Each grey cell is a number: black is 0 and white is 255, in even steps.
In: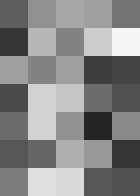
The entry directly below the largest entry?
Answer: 68
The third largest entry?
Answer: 218
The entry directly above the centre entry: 159
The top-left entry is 94
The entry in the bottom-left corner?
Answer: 123
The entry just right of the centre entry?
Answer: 108
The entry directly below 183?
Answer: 131
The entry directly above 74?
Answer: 159
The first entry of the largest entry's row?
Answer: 53
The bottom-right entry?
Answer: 80

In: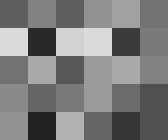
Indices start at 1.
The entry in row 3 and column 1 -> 114
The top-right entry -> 114
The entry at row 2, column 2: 41
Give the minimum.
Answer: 34
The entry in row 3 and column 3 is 87
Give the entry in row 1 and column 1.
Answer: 95
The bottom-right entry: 80
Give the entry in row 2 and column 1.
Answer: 218
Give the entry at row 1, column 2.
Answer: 130

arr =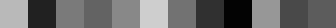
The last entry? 92
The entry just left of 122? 33
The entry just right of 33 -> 122
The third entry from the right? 151

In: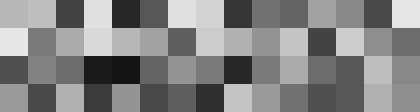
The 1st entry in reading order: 183
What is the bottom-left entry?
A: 154
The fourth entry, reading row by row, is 224
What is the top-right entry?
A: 230
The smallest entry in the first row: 39
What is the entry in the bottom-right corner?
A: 142
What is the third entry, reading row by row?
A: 67
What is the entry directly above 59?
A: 26
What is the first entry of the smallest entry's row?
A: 80
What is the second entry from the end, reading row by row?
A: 177
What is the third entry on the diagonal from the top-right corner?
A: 87
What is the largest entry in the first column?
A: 230
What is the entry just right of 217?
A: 183
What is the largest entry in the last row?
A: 197
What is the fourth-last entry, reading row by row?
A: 80
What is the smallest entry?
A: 20

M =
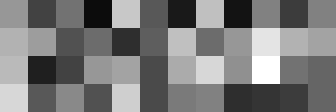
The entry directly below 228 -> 255
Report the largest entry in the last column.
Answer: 163
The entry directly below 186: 215
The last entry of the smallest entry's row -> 129
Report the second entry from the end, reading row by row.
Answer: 60
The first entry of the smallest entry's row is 151
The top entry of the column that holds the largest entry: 129
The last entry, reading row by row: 101
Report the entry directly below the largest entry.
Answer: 52
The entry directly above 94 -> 88
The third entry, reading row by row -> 114
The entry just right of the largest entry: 114
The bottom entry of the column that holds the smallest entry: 81
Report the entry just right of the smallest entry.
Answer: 200

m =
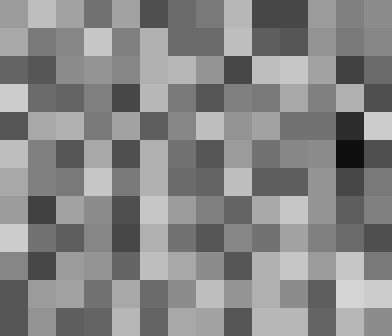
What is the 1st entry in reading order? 155
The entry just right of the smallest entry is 79
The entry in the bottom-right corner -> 140
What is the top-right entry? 140
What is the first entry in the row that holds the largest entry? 86
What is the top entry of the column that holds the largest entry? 128
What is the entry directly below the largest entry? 183
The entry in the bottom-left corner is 86
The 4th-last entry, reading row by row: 183
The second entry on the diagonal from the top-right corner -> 121
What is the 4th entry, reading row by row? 114
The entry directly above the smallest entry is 44
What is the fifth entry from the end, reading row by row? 183
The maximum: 212
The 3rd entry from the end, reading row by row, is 100
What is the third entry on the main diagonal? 140
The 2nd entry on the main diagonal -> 121
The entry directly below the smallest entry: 71
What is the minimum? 15
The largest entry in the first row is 190
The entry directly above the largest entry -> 198
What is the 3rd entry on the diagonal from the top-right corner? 162
